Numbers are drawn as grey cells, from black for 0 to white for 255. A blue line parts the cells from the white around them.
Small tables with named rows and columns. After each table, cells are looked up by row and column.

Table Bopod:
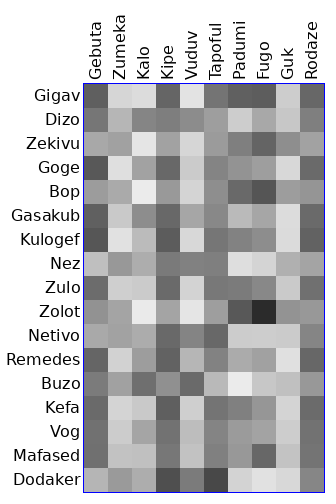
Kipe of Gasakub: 104
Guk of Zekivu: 142
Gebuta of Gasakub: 96
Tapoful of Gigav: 116
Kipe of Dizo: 126
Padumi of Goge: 147
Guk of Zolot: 147
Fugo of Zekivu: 100
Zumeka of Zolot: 164
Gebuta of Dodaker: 181
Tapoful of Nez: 127
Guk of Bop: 157
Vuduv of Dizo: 140
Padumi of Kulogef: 130
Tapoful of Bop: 142
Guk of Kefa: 212
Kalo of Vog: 165
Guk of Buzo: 192
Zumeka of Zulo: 207
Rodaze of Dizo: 127

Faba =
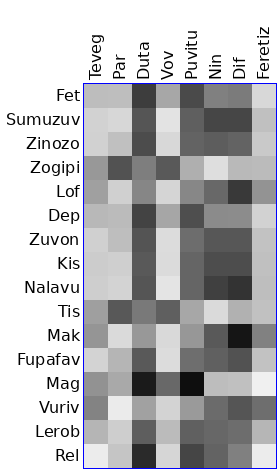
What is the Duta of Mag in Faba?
26
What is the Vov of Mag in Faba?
104
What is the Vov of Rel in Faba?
214
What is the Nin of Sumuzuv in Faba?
70
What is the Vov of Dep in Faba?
166
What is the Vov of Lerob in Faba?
187
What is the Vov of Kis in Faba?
219
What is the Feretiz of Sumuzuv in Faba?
192
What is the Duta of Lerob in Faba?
94
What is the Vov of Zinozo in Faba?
216
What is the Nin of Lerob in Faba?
103
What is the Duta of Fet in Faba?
61
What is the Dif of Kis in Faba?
77
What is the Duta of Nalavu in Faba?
85

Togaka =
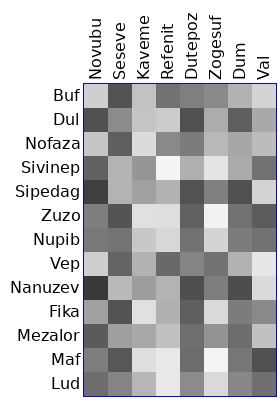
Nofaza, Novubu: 197
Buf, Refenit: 114
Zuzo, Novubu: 126
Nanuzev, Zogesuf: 126
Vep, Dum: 178
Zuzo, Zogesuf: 242
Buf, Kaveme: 194
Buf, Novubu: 207
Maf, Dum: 118
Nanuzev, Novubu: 57
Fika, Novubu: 160
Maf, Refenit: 232

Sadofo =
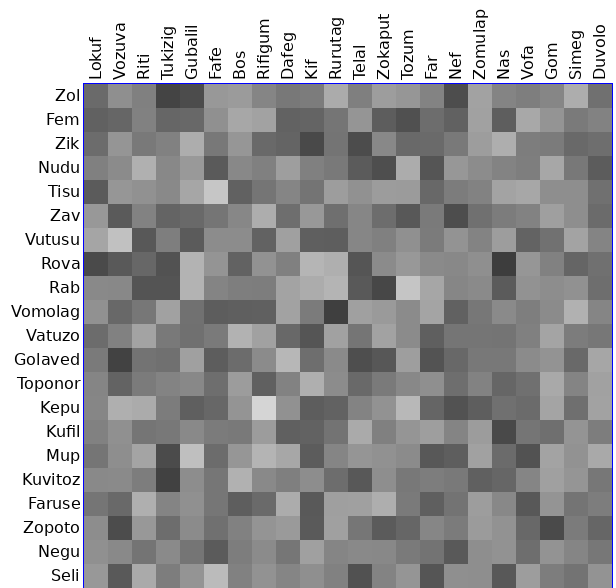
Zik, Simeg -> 105
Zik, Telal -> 76
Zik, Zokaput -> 136
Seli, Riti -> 170
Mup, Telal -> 149
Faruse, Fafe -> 118
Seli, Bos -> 129
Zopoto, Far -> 134
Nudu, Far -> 85

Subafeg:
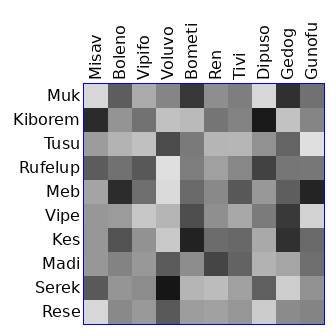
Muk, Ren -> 142
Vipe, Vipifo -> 199
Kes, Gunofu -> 106
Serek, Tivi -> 160
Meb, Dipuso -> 152
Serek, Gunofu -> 146
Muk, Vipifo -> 170
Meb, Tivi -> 88
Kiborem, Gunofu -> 133
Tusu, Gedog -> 100
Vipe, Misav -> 151
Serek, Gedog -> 206
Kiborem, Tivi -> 131

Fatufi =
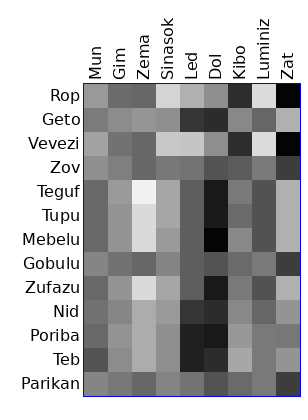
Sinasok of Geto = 143
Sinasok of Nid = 154
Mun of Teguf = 104
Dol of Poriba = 25
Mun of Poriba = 104
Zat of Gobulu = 61
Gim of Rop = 107
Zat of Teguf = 176
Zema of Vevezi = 103
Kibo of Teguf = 121
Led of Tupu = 94
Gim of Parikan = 120
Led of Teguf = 94
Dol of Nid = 44
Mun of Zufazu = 104
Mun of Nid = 113

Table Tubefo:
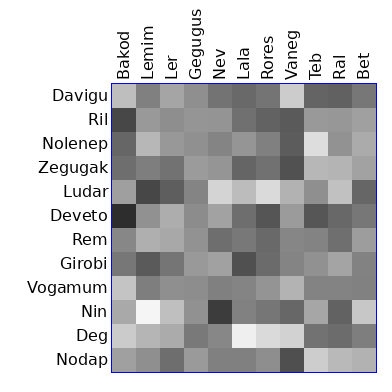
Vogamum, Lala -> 132
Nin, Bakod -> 169
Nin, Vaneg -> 103
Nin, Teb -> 166
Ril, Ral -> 151
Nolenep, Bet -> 171
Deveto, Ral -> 104
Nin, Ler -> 191
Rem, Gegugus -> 146
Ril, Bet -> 160
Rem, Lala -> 120
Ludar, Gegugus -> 132
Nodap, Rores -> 142
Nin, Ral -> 98
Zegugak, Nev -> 149

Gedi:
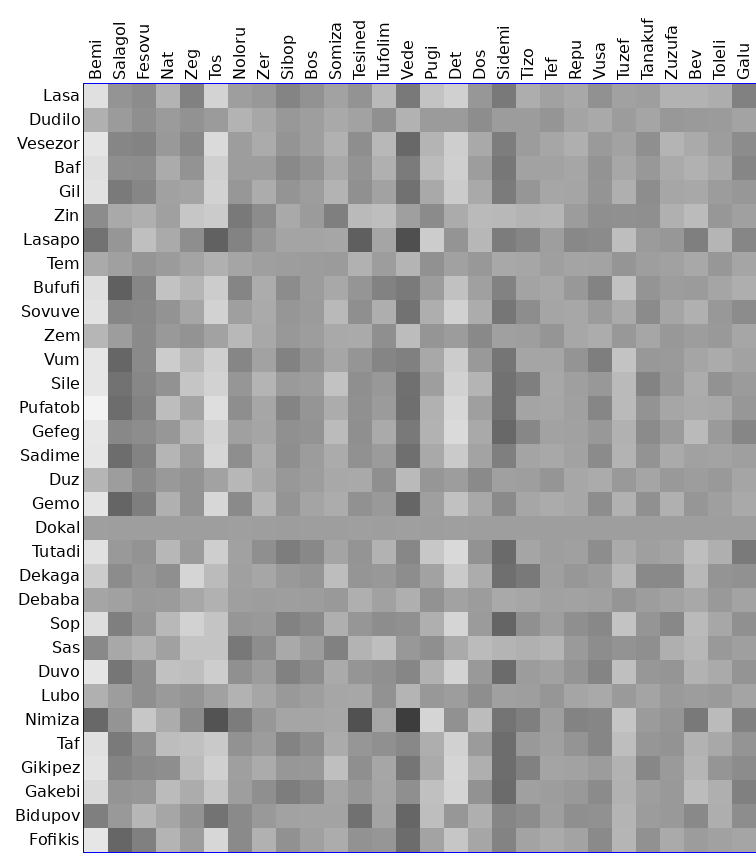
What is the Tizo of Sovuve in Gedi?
141
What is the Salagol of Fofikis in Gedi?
102
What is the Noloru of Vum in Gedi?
134
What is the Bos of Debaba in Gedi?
157
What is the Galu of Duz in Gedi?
165
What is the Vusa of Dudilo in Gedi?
169
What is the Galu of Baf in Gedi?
134
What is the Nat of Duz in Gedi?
153
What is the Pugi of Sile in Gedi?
158
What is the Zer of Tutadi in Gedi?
143
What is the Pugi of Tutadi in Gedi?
199
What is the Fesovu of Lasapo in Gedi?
191
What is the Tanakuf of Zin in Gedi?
143
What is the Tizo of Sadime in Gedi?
164
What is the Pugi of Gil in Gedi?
169
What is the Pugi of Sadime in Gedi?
169
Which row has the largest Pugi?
Nimiza

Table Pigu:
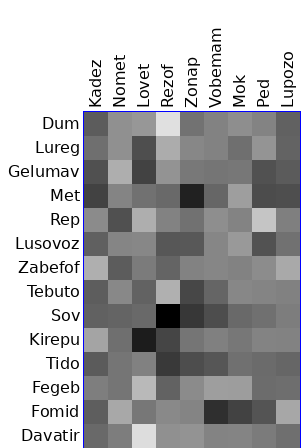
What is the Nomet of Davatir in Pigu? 125
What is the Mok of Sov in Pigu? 105
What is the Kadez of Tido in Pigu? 91
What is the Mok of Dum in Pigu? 142
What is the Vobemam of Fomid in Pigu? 47
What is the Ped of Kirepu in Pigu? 131

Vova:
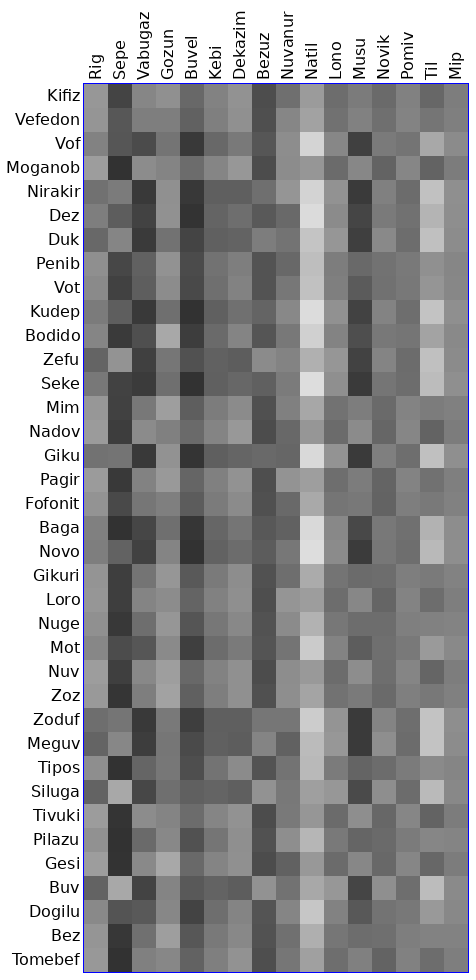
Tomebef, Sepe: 50
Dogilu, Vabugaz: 89
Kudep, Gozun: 111
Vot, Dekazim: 130
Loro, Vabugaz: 132
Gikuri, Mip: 130
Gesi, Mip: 124

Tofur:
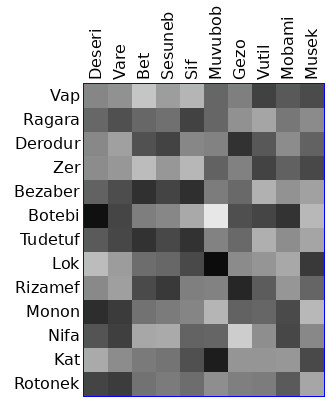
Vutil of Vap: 65
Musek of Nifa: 136
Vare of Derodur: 160
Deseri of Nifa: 84
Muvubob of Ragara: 102
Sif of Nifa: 99
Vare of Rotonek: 60
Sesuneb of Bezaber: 68
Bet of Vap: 197
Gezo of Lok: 139
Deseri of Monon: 45
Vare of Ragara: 80
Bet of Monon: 114
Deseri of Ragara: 103
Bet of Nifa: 167
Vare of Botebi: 69
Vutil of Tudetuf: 175

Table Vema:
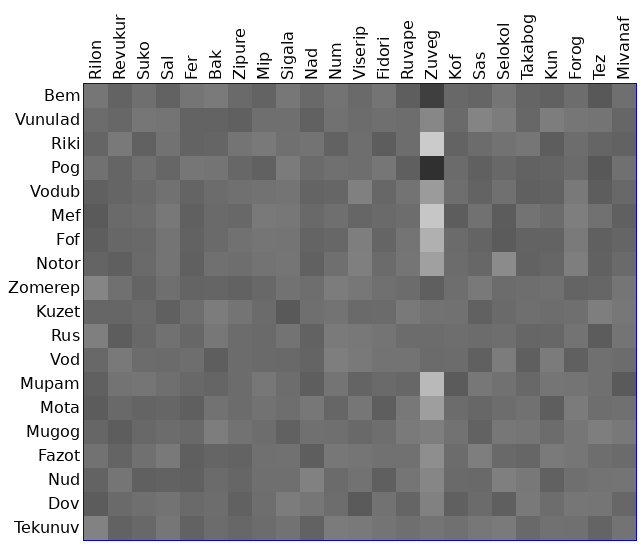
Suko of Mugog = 104
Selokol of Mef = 92
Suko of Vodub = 106
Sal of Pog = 102
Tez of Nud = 115
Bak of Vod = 94
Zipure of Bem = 106
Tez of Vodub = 93
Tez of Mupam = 112
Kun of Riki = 93
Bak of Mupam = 101
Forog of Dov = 118

